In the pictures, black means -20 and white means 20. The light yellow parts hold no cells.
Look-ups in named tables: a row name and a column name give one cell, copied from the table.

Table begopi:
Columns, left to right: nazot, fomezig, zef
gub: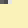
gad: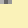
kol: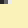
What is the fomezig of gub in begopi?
-8
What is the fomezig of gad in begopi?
-4
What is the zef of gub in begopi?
16
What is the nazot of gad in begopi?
8
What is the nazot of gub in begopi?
-5
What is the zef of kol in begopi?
17
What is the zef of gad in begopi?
4
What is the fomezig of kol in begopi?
-4
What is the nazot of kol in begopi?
-14
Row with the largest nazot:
gad

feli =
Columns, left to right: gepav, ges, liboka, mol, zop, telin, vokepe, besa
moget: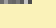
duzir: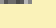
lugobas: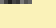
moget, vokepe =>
11
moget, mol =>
-4
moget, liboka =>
-3
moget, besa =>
-8
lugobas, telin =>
-1
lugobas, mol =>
-9
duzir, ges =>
-7
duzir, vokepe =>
9
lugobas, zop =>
-11
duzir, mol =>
-3
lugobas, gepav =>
-2
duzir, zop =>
-8

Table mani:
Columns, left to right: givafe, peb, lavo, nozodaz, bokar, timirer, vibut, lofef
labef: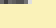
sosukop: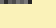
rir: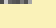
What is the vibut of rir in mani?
-7
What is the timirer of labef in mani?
-7
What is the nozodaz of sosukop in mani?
-8
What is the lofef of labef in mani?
15
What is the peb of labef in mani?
-10
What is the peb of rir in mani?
12
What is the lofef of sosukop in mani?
-14
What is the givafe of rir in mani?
-8
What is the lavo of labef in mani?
-3
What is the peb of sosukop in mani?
-13
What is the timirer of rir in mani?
-1
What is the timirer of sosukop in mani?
-5
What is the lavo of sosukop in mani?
-5
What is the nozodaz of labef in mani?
-5
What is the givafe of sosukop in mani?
-3
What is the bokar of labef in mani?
-7
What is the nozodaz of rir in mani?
-6
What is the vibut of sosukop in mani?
-1
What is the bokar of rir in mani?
-7

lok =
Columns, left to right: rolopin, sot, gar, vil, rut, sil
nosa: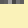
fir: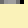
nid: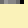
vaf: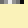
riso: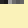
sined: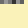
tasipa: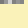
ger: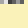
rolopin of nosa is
-6
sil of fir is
-20
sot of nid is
4
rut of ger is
4
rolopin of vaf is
-3
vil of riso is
-3
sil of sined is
-5

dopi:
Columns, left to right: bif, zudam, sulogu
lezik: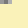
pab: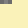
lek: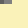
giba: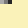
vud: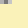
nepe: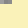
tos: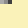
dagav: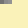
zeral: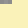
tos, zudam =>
2
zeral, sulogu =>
2
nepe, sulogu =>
2
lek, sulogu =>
0
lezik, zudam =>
-1
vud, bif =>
8
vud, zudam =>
-1
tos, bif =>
7
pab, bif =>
-3
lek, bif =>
-5
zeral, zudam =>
3
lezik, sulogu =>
8
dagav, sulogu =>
3
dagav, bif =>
-2
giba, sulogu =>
-14
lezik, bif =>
4
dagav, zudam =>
2
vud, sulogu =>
11

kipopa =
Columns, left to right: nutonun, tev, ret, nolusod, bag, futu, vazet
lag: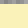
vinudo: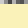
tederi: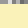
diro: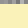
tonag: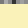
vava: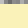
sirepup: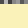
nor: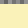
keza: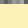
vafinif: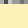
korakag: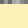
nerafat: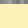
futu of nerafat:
4
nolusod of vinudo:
8
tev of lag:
1
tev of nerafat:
3
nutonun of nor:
2
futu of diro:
8
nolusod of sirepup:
1
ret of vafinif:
11
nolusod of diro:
5
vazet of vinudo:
4

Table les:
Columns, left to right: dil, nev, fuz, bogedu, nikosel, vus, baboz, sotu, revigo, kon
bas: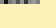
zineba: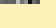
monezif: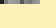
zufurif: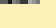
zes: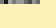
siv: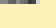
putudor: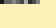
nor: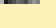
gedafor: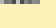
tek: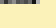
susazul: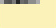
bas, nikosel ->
-7
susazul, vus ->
-3
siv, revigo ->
-9
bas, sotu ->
2
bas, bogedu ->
2
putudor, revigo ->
-8
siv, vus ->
-2
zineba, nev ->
-5
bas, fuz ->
-1
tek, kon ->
8
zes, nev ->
-16
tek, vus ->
-5
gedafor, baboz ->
1
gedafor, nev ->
-2
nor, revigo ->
3
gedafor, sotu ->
-3
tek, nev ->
-12
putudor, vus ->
-9
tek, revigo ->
-17
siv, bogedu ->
-5

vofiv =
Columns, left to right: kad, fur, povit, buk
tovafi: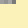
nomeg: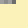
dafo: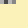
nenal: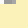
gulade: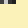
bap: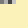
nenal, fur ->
4
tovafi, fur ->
3
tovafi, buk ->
-1
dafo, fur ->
-8
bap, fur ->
8
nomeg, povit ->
5
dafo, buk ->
1
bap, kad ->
-1
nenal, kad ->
19
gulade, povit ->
-12
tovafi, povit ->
6
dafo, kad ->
8
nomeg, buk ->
-3
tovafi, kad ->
5
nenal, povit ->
4
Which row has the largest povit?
dafo

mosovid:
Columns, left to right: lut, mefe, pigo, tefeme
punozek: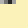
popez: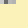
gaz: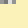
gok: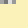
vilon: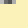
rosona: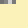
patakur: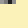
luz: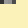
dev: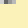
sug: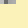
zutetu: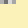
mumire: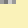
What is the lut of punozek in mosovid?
8
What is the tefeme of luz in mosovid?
-8
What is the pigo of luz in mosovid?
3
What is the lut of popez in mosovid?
12
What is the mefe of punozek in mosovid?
-2
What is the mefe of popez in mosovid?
-3
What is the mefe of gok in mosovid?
-1
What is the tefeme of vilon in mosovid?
7
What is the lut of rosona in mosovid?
-2
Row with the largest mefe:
luz

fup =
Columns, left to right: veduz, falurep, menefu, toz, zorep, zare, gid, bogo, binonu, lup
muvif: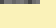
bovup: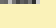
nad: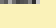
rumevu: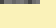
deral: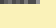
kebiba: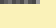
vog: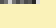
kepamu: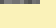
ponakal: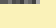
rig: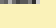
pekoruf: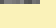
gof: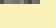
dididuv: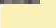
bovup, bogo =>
-1
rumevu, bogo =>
-9
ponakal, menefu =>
-1
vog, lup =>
15
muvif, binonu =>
-3
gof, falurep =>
0
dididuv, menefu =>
0
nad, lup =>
11
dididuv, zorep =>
-2
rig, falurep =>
-5
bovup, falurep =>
-4
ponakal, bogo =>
-4
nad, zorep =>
-9
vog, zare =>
-2
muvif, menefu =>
-1
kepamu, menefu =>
0
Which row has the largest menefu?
vog

